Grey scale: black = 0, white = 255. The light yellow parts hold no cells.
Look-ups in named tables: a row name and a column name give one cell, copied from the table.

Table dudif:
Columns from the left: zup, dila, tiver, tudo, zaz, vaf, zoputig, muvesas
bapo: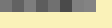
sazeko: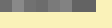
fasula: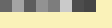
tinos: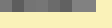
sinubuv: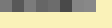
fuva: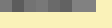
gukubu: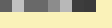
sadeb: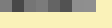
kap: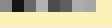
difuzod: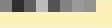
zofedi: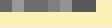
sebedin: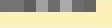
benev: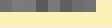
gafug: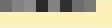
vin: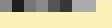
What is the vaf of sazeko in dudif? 130
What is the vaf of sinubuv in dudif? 73
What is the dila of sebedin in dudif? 116
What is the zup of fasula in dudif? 103
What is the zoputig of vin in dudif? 170
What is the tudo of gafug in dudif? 42
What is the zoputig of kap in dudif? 172
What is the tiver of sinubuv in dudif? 123
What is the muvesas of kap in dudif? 167
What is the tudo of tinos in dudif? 118
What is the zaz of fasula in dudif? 125
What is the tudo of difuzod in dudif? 188
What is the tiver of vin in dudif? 119
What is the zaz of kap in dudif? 76
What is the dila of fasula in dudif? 164
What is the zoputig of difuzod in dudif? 154
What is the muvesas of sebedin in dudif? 101
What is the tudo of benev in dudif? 90

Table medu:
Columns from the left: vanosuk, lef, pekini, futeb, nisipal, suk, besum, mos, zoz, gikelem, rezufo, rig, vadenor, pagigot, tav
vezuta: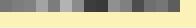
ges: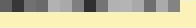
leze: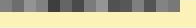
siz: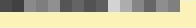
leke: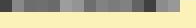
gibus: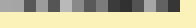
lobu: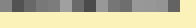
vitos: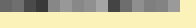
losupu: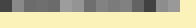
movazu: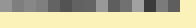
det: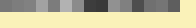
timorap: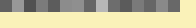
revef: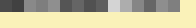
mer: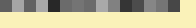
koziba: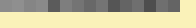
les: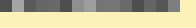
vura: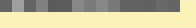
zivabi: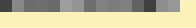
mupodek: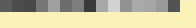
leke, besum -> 148
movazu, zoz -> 152
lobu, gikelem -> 118
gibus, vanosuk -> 167
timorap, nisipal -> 92
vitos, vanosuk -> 103
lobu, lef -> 82
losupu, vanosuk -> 68
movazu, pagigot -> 123
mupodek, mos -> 58
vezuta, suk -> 179
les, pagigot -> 87
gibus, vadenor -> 166
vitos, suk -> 152
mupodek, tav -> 83
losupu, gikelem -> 123
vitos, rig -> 143

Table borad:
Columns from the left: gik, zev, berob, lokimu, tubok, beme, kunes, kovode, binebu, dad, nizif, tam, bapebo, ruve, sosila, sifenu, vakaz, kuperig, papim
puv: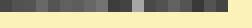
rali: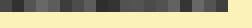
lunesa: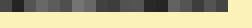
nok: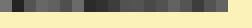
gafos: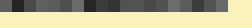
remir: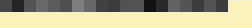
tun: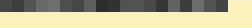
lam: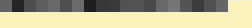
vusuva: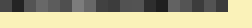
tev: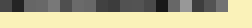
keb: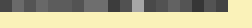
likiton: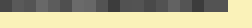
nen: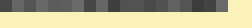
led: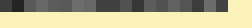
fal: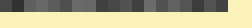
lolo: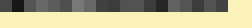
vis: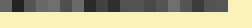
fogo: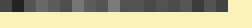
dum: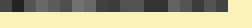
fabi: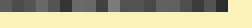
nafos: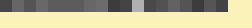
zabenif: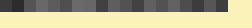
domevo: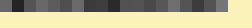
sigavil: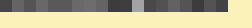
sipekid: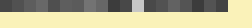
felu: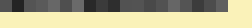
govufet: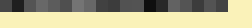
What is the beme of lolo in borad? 79
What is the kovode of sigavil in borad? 109
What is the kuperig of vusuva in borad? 83
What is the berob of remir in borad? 84
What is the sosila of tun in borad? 98
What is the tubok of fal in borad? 92
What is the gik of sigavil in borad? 71
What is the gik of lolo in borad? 71
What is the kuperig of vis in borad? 83
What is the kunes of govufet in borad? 116
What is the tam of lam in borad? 83
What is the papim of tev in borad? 114
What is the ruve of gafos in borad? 82
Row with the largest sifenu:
tev

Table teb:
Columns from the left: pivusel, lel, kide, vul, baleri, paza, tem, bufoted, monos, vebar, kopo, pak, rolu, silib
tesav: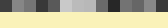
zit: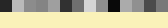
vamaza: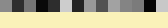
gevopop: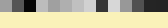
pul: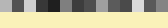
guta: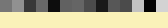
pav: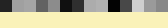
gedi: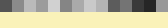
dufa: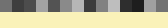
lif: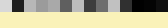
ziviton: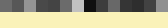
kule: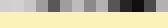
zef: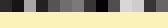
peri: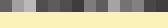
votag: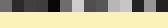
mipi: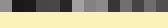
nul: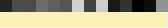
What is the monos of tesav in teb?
106
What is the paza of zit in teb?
49
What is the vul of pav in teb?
98
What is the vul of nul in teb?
108
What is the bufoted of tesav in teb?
184
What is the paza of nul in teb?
85
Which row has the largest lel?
kule

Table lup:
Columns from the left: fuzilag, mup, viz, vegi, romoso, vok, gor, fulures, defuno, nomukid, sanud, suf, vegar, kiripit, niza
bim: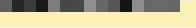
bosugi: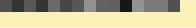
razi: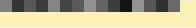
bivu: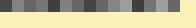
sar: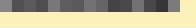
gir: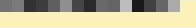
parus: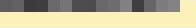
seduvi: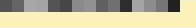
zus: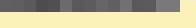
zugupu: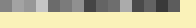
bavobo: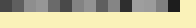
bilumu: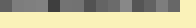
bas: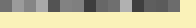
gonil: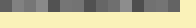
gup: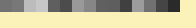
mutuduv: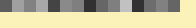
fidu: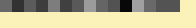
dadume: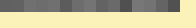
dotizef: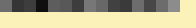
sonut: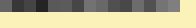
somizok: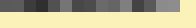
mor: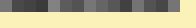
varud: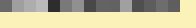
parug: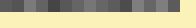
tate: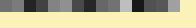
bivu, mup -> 130
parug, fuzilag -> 91
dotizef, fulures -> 119
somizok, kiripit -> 139
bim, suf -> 141
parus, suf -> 63
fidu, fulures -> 155
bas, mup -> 155
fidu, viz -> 91
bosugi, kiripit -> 124
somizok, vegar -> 89
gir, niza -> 170
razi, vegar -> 86
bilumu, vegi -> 129
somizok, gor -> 72
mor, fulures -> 118
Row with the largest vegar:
bavobo

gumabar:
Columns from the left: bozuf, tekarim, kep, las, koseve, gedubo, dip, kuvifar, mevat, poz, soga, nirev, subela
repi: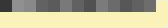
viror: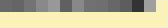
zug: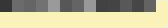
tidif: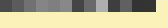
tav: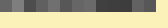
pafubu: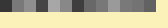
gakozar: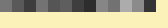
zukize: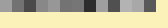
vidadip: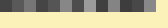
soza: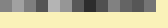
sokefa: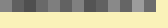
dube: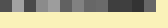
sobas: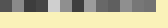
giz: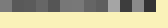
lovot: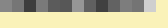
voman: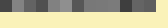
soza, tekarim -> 161
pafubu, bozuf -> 54
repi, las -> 98
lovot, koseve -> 91
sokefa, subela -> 108
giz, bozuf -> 123
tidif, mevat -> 174
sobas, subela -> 114
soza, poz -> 129
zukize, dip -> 118
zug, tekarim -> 107
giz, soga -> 61
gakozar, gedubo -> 94
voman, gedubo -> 143
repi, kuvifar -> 81

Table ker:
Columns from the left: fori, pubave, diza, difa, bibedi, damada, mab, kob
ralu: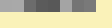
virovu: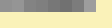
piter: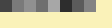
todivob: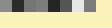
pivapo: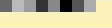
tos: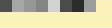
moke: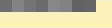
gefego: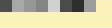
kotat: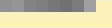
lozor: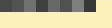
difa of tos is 132
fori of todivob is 139
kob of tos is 156
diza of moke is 116
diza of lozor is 113
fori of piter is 68
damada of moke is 130
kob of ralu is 121
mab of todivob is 230
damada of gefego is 75
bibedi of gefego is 209
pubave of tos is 167
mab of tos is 44
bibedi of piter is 167
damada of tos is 75
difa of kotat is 126
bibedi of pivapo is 136
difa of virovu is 127
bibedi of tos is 210

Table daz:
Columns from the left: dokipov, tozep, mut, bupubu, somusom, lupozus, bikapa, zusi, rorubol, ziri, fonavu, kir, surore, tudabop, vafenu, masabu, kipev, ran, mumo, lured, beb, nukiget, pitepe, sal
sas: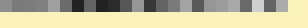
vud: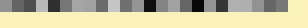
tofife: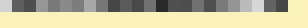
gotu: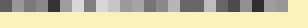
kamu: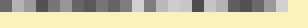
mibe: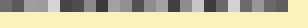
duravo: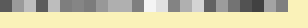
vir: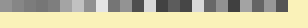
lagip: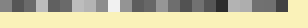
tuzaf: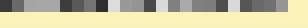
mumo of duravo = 156
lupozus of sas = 107
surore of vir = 216
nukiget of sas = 207
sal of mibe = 94
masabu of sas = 164
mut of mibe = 158
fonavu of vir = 147
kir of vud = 149
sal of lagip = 66
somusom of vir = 126
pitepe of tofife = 98
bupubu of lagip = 188
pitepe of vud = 102
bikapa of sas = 35
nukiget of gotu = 47
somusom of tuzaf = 167
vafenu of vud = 162
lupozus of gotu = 157

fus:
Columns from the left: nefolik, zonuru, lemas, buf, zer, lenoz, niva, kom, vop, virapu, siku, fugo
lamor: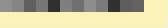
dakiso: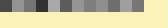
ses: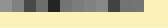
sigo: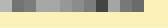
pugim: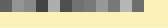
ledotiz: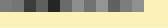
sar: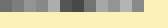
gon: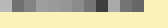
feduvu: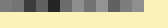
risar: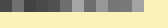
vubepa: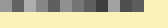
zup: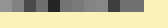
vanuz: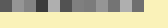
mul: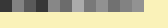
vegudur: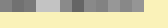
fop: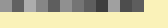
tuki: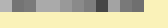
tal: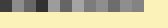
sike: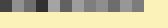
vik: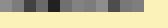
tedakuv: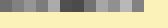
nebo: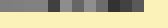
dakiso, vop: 143
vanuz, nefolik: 90
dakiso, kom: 126
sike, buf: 49
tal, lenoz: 101
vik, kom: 124
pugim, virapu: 120
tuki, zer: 170
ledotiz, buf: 95
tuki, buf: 170
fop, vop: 62
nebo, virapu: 50
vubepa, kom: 94
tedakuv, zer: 171
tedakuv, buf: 124
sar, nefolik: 111
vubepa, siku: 78
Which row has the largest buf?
vegudur

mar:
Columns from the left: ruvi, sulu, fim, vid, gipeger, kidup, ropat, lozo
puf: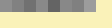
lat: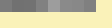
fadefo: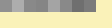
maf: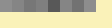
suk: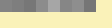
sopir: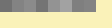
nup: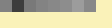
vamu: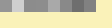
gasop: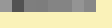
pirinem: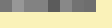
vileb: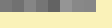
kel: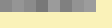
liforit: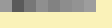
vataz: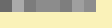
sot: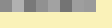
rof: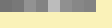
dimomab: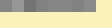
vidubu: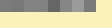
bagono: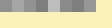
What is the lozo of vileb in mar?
134
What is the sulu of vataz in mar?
170
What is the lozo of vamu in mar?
129
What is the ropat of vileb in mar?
136
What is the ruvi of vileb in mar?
121
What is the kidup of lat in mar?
138
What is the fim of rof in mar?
146
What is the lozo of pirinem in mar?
110
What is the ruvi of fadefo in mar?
144

